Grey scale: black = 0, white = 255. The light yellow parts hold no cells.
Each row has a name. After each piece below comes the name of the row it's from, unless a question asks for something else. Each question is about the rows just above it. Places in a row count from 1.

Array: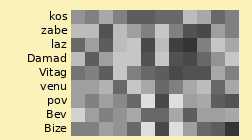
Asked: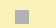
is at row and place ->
venu, 3
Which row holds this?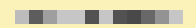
Damad
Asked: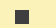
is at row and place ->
laz, 8
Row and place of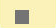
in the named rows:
Vitag, 1
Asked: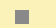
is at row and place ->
pov, 4
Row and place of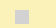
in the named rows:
Bev, 1

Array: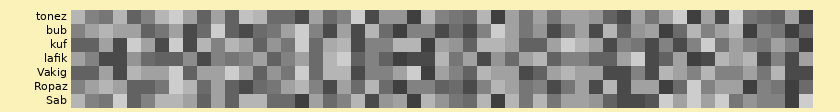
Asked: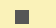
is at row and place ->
Sab, 42
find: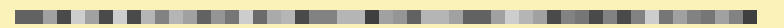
kuf
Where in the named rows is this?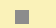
lafik, 9
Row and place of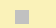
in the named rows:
tonez, 13
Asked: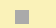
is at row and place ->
kuf, 19

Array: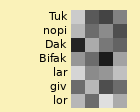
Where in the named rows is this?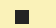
Dak, 1
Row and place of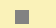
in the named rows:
Tuk, 4
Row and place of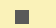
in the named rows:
Tuk, 2
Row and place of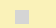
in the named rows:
lar, 1
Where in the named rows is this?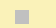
lar, 4
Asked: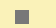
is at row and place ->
Dak, 3

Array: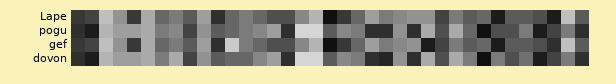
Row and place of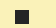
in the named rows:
dovon, 23
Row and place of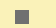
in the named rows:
dovon, 33

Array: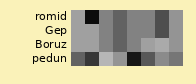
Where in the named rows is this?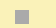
Boruz, 7
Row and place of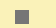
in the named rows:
pedun, 8

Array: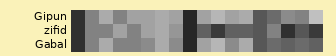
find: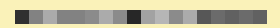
Gabal
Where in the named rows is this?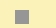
zifid, 8

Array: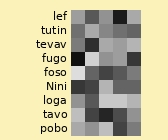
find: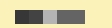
Nini
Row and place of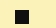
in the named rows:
fugo, 1
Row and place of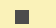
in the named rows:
tavo, 4
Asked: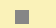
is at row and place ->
tutin, 3
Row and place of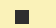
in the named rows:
tevav, 2

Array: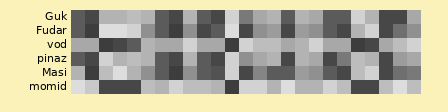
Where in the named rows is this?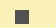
Masi, 11
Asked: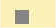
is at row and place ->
Masi, 14
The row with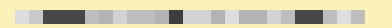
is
momid
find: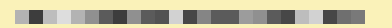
Masi
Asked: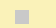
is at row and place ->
momid, 2

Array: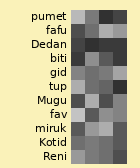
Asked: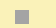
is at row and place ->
gid, 4
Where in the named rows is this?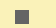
tup, 3

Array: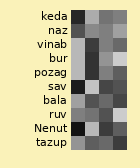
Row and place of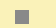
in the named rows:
naz, 2
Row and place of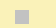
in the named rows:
sav, 2

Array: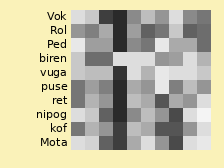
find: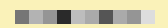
ret
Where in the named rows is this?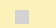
Mota, 2
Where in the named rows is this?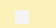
nipog, 10
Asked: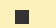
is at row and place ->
vuga, 4

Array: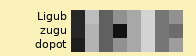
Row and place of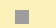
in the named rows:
dopot, 8
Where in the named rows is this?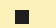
dopot, 1
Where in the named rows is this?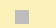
Ligub, 2

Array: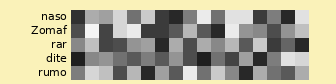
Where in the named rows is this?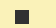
naso, 1
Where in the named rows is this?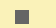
rar, 16

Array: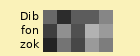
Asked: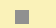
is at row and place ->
fon, 2
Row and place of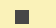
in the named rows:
zok, 3
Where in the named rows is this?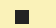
zok, 1
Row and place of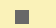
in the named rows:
Dib, 1
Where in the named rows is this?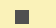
fon, 3
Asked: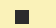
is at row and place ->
Dib, 2

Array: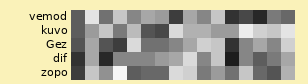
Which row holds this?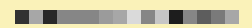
dif
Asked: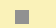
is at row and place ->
zopo, 3
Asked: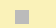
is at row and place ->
kuvo, 5

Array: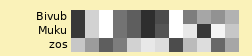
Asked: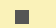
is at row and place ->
Muku, 7
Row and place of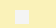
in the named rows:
Muku, 11

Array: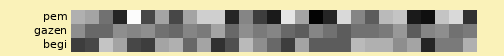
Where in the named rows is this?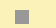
gazen, 24
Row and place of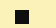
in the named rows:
pem, 26
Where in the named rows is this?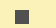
begi, 12

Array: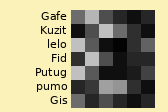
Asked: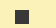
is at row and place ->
pumo, 2
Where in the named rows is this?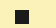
Putug, 5
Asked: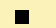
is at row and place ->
lelo, 4

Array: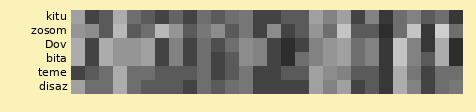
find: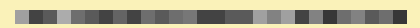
kitu
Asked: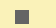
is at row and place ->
kitu, 8
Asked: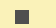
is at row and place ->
Dov, 11

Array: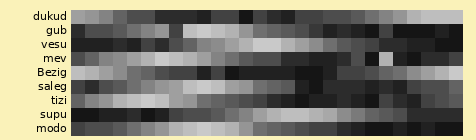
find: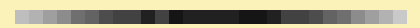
Bezig
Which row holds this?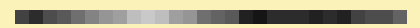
saleg
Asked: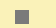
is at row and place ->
supu, 21
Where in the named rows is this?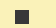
gub, 18
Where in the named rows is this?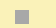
supu, 19

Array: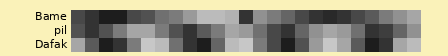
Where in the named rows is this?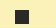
Bame, 19
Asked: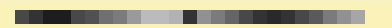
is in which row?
Bame
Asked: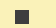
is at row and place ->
pil, 23
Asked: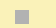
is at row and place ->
Bame, 12

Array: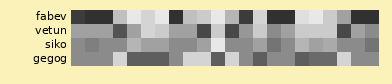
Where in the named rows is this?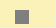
siko, 2
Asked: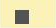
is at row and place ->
vetun, 4
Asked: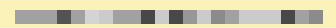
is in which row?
vetun
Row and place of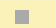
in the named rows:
siko, 19
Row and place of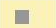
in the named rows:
vetun, 13
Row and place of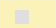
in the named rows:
fabev, 17

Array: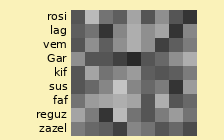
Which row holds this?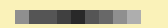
Gar
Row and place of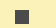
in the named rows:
zazel, 9

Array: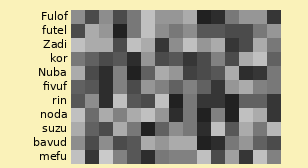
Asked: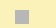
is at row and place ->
suzu, 15
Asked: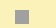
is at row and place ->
mefu, 12
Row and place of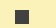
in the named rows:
Nuba, 9
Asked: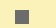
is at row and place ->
noda, 2

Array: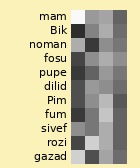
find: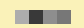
noman
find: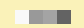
mam
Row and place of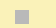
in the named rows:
Pim, 3
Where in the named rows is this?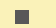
Pim, 4
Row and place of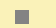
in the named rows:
Bik, 2
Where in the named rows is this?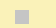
fum, 3

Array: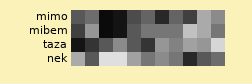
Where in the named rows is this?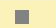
taza, 8
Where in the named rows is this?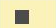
mimo, 5
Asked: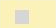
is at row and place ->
taza, 11

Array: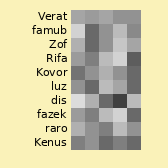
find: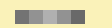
Kovor
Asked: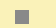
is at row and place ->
famub, 5
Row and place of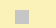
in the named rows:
Zof, 4
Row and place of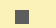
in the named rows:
Rifa, 5
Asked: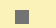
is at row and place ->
Kovor, 1

